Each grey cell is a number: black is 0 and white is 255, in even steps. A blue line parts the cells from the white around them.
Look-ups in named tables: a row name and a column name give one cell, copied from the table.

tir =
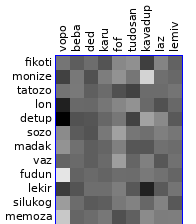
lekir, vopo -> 59
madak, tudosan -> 86
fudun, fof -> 109
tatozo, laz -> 108
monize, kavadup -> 211
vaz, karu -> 106
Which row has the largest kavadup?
monize

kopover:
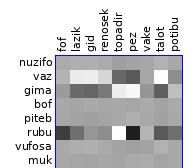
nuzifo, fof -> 171
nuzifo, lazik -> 175
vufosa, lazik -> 174
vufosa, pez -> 161
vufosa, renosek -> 170
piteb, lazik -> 163
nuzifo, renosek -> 171
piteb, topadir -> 169
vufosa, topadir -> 163

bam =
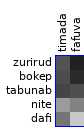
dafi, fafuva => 200
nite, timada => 155
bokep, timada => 77
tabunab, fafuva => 79
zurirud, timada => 83
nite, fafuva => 130

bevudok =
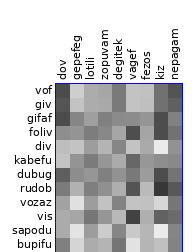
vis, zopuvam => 150
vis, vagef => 66
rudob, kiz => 55
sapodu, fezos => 182
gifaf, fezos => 149
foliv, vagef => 78
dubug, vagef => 121

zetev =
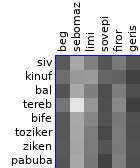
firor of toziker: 123
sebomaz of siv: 167
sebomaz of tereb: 228
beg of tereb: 116
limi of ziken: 123
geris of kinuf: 66
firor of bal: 123
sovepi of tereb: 79
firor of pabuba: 128
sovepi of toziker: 72
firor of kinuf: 99
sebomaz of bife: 169
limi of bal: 127
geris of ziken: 81
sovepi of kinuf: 102
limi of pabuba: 120
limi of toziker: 124
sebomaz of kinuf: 152

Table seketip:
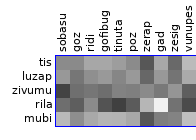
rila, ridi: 139
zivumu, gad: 121
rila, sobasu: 110
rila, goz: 94
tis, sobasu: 139
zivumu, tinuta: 130
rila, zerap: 182
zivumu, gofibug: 110
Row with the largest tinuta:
mubi

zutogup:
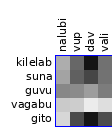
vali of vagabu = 222
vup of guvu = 139
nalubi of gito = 215
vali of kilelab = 113
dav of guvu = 157
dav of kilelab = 20
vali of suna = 114
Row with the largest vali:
vagabu

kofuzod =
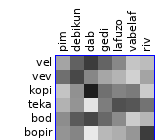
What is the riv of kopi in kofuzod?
203
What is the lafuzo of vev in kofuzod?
180
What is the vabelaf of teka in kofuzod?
86
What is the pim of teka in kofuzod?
178
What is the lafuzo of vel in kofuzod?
136
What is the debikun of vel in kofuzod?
97
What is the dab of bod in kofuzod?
72
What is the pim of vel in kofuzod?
164
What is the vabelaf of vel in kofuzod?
197
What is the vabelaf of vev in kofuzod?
209
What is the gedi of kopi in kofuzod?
112
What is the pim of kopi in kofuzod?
196
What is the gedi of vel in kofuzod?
100
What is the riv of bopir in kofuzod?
60
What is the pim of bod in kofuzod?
141
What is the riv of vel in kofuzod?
188
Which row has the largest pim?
kopi

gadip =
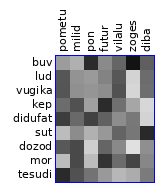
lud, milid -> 147
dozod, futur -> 101
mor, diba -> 135
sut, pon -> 177
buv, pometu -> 156
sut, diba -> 41
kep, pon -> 160
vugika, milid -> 144
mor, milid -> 73
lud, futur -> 131
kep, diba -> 215
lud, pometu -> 86
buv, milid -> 176
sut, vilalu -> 100
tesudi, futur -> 153
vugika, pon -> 149

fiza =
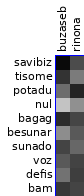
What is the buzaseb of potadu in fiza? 109
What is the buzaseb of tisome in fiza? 51
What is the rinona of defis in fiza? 62
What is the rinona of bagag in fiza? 69
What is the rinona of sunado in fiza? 103
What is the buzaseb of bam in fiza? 56
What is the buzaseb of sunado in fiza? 68
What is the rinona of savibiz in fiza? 76
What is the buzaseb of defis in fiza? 114
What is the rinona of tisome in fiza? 123
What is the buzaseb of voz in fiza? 89
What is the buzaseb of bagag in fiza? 44
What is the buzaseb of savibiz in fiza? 10
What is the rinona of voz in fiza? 67
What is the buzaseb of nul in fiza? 195

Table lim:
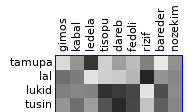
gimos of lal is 111
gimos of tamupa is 217
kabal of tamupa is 149
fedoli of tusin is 71
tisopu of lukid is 50
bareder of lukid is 78
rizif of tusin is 195
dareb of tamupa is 158

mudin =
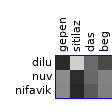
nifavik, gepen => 137
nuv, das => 104
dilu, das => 105
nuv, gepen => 140
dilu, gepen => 42
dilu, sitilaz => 206
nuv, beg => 131
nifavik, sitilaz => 39
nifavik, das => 90
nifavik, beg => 128
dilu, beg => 72
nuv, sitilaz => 44

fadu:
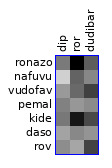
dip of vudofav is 153
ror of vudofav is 105
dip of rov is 141
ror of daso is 136
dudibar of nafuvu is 135
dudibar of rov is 67
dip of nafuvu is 208
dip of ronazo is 122
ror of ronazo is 0
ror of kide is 22
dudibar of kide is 73
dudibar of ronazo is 93
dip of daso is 163
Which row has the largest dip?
nafuvu

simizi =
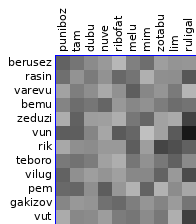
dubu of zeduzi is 157
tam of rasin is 147
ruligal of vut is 64
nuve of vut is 157
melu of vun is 102
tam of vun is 94
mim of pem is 99

